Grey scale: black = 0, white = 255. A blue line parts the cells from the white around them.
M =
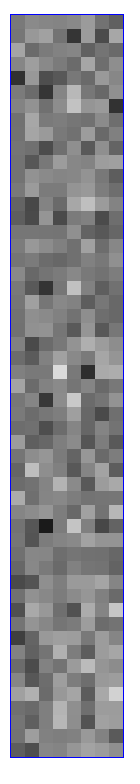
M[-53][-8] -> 121
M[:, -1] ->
[96, 167, 106, 142, 135, 144, 50, 110, 128, 100, 160, 93, 110, 131, 110, 102, 135, 144, 125, 113, 104, 104, 119, 141, 149, 173, 120, 147, 111, 115, 89, 125, 93, 169, 118, 183, 99, 148, 103, 99, 133, 106, 198, 115, 133, 166, 140, 157, 210, 156, 157, 90, 143]
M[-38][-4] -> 144
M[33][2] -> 132
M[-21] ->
[101, 190, 142, 128, 88, 133, 163, 93]
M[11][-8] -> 115
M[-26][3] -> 140
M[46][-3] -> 187
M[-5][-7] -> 176
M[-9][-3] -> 121
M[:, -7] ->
[138, 152, 107, 158, 152, 107, 146, 167, 165, 112, 87, 146, 155, 72, 74, 118, 152, 123, 104, 89, 160, 143, 145, 74, 91, 121, 107, 133, 108, 112, 95, 141, 190, 114, 111, 140, 86, 84, 135, 136, 84, 145, 169, 148, 100, 97, 76, 87, 176, 106, 95, 158, 78]
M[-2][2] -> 129
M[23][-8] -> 129
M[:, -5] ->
[132, 115, 130, 123, 88, 133, 141, 125, 121, 111, 156, 133, 123, 106, 74, 116, 128, 103, 123, 118, 136, 129, 118, 120, 161, 219, 138, 140, 126, 108, 126, 123, 128, 179, 136, 125, 124, 132, 110, 106, 126, 124, 111, 117, 159, 177, 115, 158, 152, 180, 183, 126, 132]
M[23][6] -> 156
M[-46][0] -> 113
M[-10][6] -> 108
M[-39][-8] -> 94
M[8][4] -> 113
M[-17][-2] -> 71
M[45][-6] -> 116
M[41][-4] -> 139
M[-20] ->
[108, 114, 132, 179, 138, 89, 156, 169]
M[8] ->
[114, 165, 154, 121, 113, 156, 105, 128]
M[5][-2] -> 104
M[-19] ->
[171, 111, 133, 136, 125, 115, 117, 118]
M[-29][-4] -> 137
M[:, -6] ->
[134, 161, 123, 137, 78, 53, 112, 122, 154, 76, 120, 138, 123, 131, 149, 117, 140, 108, 116, 52, 118, 138, 147, 107, 129, 121, 130, 56, 119, 78, 103, 150, 142, 132, 133, 150, 26, 124, 134, 122, 143, 136, 152, 135, 153, 116, 130, 109, 107, 127, 127, 129, 135]

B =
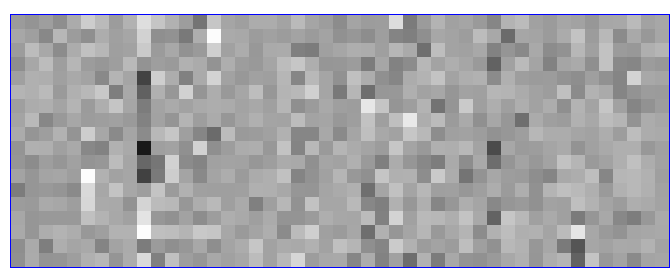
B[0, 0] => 155
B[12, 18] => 175
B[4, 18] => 159
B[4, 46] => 165
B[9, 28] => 164
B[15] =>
[169, 150, 173, 179, 173, 152, 159, 178, 178, 253, 191, 189, 180, 200, 197, 167, 154, 164, 174, 139, 187, 207, 160, 155, 167, 110, 177, 150, 165, 182, 153, 168, 180, 140, 177, 189, 175, 177, 164, 187, 229, 167, 154, 147, 165, 167, 169]
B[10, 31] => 170
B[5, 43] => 133
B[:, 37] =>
[161, 164, 169, 164, 155, 162, 162, 171, 183, 157, 152, 142, 145, 145, 160, 177, 151, 150]
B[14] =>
[167, 150, 153, 153, 153, 192, 179, 168, 161, 227, 151, 145, 162, 141, 157, 174, 169, 159, 171, 148, 148, 155, 174, 167, 166, 187, 129, 211, 161, 185, 183, 174, 195, 169, 99, 198, 184, 160, 170, 160, 123, 150, 168, 136, 125, 152, 170]
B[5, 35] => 180
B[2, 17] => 152
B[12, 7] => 195
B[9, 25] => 164
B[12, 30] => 159
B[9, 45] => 152
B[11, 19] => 193
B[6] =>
[159, 172, 175, 164, 180, 155, 174, 197, 166, 124, 163, 170, 162, 170, 173, 171, 163, 168, 160, 182, 143, 155, 169, 159, 157, 231, 197, 149, 158, 179, 115, 149, 202, 159, 174, 159, 174, 162, 173, 143, 179, 163, 198, 161, 133, 146, 157]
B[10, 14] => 161
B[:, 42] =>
[167, 184, 194, 194, 145, 170, 198, 188, 173, 169, 162, 134, 154, 164, 168, 154, 162, 152]
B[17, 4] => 158
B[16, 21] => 177
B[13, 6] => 170
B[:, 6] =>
[186, 173, 183, 151, 137, 200, 174, 158, 167, 130, 151, 177, 167, 170, 179, 159, 132, 183]
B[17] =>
[144, 171, 148, 149, 158, 176, 183, 149, 172, 218, 128, 192, 158, 150, 168, 161, 167, 188, 162, 184, 214, 157, 168, 169, 134, 172, 130, 161, 109, 178, 124, 168, 148, 145, 154, 168, 176, 150, 173, 181, 98, 196, 152, 163, 138, 164, 166]
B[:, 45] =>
[162, 152, 175, 156, 168, 156, 146, 172, 172, 152, 173, 177, 176, 170, 152, 167, 178, 164]
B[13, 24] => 185
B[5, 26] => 151
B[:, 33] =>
[154, 188, 168, 154, 177, 160, 159, 144, 157, 163, 169, 147, 159, 165, 169, 140, 159, 145]
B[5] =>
[180, 176, 186, 154, 176, 184, 200, 126, 169, 97, 176, 151, 209, 149, 173, 153, 166, 189, 151, 180, 184, 208, 165, 121, 182, 110, 151, 152, 175, 162, 167, 150, 162, 160, 182, 180, 171, 162, 157, 192, 139, 178, 170, 133, 147, 156, 155]
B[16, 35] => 184
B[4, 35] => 176
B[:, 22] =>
[157, 163, 160, 150, 165, 165, 169, 165, 168, 154, 165, 161, 165, 166, 174, 160, 162, 168]
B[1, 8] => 166

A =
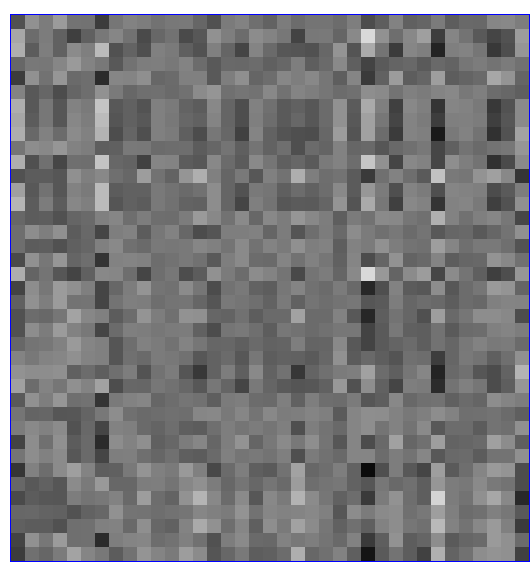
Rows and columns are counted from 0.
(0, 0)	81
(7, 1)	92
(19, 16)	121
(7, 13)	97
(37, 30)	141
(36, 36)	59
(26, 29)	123
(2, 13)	82
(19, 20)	132
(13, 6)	187
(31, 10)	102
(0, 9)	125
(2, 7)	81
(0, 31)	93
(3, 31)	99
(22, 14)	76
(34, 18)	136
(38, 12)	157
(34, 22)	118
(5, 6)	145
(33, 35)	115
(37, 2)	119
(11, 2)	92
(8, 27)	59
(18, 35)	78
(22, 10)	119
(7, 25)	161
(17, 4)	101
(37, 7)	126
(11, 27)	130
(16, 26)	145
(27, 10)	102
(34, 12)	146
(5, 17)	114
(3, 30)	105
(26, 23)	152
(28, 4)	87
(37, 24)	130
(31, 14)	106
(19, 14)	76

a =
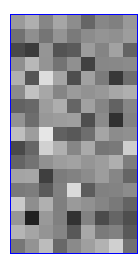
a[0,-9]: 154
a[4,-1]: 110
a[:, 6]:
[135, 148, 132, 135, 123, 152, 133, 139, 165, 117, 157, 157, 129, 133, 75, 122, 178]
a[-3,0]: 150
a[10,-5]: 162
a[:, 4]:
[141, 122, 90, 144, 78, 155, 101, 159, 88, 134, 162, 130, 218, 154, 50, 88, 138]
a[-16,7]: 144
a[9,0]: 73
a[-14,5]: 65
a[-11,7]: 98
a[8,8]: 144
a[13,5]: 145
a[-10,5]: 78
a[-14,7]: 136
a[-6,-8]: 166
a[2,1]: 59
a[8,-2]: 140
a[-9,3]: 97
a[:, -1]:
[153, 157, 99, 139, 110, 175, 134, 130, 144, 206, 125, 101, 140, 99, 78, 89, 113]
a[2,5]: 156
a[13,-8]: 142
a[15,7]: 129
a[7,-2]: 48
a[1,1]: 143
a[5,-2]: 167
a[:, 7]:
[128, 144, 162, 136, 56, 167, 98, 48, 140, 121, 175, 134, 131, 121, 101, 129, 208]
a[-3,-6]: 128
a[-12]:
[139, 193, 167, 133, 155, 146, 152, 167, 175]
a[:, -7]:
[134, 117, 149, 148, 221, 167, 157, 152, 230, 209, 145, 63, 90, 176, 153, 148, 188]
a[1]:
[113, 143, 117, 148, 122, 140, 148, 144, 157]
